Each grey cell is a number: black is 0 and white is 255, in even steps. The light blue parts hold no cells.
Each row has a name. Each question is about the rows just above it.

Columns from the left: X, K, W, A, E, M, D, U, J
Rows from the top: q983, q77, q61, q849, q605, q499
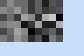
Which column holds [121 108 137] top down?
K
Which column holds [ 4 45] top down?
E

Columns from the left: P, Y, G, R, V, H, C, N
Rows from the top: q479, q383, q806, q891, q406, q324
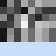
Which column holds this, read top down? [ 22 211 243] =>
R
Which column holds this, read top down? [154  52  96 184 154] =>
C
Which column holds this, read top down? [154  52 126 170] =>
N
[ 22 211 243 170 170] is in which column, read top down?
R
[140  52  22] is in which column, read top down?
P

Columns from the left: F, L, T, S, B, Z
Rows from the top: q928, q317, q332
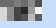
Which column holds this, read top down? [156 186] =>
B
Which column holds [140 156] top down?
B
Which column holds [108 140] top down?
L
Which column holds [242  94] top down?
Z

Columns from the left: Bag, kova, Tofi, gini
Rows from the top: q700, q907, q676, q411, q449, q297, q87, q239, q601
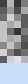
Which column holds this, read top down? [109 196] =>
Bag
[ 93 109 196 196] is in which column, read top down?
Bag
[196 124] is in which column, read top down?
kova
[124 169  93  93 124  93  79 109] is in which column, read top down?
gini
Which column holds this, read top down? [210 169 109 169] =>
kova
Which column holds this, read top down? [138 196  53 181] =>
Tofi

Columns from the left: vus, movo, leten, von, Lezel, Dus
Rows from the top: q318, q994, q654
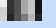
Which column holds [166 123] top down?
von
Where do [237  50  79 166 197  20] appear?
q318

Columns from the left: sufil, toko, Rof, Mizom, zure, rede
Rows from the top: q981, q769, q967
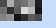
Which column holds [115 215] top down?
Mizom
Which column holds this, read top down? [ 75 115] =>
sufil
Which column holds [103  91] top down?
Rof
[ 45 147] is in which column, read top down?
toko

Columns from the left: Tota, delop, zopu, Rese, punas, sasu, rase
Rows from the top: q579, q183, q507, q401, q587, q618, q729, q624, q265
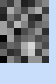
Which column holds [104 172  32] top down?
sasu
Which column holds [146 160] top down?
delop
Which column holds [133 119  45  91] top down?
rase
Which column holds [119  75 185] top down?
zopu
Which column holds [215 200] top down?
punas
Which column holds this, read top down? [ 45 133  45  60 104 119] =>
punas

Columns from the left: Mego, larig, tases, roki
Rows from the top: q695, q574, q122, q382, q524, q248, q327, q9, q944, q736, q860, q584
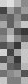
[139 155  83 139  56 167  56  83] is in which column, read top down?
tases
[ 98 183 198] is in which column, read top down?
roki
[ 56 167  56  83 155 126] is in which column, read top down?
tases
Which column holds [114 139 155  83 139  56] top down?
tases
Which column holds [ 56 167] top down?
tases

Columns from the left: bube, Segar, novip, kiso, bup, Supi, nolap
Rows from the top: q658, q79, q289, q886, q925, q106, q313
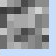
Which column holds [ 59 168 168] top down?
novip
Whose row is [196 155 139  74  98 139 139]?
q658

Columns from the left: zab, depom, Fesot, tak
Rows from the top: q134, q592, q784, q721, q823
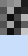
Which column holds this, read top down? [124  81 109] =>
zab
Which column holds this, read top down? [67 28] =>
Fesot
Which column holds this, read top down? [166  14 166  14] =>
depom
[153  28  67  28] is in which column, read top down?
Fesot

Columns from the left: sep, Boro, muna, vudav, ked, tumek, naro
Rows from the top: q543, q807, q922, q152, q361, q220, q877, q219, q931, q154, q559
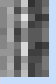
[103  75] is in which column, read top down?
muna
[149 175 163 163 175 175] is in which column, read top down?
Boro

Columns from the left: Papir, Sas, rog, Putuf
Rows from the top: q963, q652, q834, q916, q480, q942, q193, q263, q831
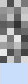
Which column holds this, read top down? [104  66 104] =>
Putuf
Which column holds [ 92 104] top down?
Papir

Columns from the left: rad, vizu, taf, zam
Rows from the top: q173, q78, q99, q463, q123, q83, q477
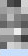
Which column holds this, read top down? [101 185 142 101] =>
rad
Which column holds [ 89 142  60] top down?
zam
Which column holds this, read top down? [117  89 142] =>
zam

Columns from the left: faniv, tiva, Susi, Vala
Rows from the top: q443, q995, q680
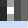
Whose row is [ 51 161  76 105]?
q443
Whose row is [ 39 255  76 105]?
q995
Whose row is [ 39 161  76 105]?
q680

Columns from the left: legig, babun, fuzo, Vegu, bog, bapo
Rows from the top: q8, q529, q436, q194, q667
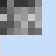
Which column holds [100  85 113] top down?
babun
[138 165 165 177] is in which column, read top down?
bapo

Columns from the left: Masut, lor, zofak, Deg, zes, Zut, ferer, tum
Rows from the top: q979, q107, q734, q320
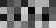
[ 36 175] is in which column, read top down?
Masut
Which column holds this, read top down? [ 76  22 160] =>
zofak
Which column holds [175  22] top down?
Masut
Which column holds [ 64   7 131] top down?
ferer
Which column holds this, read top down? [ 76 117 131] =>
lor

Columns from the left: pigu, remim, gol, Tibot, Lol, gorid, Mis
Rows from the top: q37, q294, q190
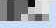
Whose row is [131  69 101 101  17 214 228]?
q37
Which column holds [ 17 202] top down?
Lol
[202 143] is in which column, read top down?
Lol
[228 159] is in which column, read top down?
Mis
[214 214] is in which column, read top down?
gorid

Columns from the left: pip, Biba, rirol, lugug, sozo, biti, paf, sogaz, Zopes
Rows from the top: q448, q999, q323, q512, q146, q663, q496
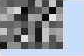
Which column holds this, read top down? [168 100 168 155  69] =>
Zopes
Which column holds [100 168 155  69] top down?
Zopes
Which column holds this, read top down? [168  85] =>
biti
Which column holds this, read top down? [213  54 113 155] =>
rirol

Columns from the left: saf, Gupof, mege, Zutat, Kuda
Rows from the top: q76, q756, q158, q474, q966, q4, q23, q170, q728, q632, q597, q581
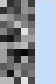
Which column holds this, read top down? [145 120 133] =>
Zutat
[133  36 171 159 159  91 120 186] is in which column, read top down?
saf
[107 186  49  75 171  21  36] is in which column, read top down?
mege

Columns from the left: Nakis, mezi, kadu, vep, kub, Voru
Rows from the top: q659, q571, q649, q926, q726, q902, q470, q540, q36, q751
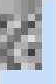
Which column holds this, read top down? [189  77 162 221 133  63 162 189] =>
kub
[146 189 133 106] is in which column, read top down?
Nakis
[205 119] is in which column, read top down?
kadu
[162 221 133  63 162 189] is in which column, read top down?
kub
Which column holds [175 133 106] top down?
mezi

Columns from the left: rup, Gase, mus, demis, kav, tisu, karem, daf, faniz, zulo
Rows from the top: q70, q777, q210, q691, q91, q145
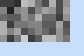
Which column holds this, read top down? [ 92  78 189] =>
daf
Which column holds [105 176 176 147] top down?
rup
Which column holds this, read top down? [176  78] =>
kav
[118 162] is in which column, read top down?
mus
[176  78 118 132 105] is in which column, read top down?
kav
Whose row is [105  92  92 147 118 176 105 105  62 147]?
q210

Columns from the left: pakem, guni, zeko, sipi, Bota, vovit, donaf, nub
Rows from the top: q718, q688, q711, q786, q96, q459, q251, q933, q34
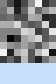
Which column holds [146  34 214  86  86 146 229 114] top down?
donaf
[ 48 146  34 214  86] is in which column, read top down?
donaf
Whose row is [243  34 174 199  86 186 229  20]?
q933
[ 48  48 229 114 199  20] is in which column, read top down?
nub
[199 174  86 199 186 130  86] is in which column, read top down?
Bota

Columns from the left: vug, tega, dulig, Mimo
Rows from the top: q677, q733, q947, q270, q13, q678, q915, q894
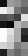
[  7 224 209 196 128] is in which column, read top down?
tega
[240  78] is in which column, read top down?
vug
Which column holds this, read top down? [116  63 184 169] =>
dulig

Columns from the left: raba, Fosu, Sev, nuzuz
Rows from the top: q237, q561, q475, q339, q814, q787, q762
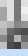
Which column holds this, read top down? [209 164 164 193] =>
raba
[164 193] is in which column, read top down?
raba
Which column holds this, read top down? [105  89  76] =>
Fosu
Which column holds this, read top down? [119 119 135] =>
Sev
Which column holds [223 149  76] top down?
nuzuz

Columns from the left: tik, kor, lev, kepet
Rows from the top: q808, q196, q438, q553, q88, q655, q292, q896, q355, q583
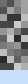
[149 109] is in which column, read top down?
lev
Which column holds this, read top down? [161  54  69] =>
kor
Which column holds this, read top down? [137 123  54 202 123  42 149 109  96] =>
lev
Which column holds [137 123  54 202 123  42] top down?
lev

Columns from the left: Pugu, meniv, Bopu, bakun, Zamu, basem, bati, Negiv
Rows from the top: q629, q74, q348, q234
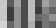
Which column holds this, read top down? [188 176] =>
Zamu
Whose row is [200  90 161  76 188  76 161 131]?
q629
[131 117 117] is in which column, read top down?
bati
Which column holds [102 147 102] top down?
Negiv

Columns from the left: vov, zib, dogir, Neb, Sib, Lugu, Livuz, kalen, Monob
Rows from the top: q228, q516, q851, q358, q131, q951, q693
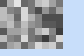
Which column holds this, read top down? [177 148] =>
Sib
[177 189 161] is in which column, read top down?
zib
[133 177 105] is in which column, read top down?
Lugu

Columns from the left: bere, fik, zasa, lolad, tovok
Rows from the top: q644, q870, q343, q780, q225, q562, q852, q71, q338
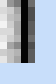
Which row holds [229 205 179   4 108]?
q562
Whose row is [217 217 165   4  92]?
q225
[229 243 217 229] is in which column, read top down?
bere

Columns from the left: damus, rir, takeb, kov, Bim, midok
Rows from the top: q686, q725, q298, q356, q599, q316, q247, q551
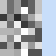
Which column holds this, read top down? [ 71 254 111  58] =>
kov
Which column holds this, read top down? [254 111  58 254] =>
kov
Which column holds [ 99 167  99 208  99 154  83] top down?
Bim
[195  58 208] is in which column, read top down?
damus

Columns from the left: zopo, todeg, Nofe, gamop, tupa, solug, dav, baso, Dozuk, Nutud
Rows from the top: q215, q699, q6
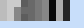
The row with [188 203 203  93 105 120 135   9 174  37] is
q215
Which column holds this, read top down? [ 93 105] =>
gamop
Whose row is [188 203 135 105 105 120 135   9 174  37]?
q699

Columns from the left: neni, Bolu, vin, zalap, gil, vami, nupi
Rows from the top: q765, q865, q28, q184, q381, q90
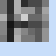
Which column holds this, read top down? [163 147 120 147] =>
nupi
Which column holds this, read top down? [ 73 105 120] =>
gil
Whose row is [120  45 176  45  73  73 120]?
q765
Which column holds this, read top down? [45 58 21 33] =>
Bolu

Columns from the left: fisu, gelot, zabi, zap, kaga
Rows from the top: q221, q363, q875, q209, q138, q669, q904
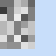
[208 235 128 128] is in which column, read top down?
zabi
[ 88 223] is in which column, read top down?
zap
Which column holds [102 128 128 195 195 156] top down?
kaga

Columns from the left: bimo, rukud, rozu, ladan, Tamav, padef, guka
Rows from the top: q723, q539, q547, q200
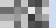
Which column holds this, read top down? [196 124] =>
ladan
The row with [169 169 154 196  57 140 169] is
q547
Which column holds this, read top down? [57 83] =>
Tamav
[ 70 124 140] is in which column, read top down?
padef

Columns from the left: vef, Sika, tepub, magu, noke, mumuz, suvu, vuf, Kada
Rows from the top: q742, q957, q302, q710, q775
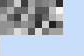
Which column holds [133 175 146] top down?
vef
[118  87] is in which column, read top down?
mumuz
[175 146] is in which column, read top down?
vef
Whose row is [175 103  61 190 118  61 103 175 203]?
q302
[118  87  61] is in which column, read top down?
mumuz
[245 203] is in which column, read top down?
Kada

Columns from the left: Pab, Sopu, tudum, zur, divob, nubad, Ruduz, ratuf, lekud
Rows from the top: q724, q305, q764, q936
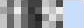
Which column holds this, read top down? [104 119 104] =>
zur
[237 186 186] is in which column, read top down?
tudum
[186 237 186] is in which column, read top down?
tudum
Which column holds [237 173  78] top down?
lekud

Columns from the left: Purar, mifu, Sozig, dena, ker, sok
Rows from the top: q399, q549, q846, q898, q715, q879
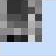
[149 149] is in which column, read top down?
Purar
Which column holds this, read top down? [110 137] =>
mifu
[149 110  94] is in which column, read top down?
sok

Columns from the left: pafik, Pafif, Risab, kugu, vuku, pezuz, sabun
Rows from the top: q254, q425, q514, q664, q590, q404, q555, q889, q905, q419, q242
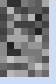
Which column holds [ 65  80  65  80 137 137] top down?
pafik
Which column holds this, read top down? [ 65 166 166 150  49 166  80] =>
Risab
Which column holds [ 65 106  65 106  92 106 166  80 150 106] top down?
sabun
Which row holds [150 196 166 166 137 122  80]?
q905
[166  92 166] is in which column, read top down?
kugu

